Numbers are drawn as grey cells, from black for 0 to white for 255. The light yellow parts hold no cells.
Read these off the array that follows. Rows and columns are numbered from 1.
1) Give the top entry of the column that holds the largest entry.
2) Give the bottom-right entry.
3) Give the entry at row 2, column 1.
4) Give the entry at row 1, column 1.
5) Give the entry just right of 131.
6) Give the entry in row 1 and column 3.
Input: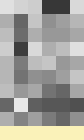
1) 211
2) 144
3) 174
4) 224
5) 159
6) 205

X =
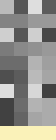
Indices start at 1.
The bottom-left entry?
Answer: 65
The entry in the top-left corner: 186
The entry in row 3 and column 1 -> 207
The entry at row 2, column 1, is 131
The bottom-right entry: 171
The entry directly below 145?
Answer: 179
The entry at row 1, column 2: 86

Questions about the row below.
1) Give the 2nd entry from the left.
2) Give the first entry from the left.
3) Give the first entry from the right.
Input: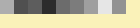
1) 80
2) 174
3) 146

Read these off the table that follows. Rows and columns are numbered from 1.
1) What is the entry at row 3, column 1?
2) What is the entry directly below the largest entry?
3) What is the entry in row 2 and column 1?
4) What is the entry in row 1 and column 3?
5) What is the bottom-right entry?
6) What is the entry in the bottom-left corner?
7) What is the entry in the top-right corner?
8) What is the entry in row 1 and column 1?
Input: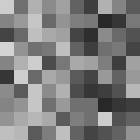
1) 68
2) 132
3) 132
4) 177
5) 147
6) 191
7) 90
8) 205

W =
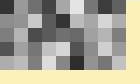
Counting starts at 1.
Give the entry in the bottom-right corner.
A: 193
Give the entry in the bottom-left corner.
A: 173
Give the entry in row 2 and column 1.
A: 141
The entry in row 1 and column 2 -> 154
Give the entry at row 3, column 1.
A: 126
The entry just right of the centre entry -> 105
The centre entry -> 112
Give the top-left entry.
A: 52
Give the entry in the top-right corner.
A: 97
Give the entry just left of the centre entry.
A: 91
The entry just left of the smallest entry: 134
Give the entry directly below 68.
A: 91
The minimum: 45

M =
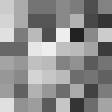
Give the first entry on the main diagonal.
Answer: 204
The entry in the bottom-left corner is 224
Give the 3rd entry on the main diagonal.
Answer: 186
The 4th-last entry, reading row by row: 198
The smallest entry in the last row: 52
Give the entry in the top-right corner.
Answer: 130
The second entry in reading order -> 170
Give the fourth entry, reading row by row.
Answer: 116
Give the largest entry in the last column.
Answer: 204
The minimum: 34
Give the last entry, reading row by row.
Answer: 164
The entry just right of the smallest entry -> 137
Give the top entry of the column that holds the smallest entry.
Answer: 124
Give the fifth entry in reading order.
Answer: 137
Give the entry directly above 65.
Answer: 116

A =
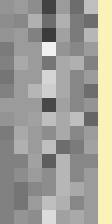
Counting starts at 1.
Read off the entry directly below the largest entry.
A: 117
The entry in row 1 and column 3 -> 141
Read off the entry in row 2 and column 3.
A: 176
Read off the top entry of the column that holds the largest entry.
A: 66
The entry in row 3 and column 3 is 129
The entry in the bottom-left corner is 129
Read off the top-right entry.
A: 190
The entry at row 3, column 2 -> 155
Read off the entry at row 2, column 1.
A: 141
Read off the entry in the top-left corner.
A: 148
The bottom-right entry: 155
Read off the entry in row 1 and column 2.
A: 155
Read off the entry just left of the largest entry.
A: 155
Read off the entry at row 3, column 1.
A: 148
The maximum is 240
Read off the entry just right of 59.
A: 161
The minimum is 59
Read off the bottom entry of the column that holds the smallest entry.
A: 219
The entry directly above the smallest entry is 109
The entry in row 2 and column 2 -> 135
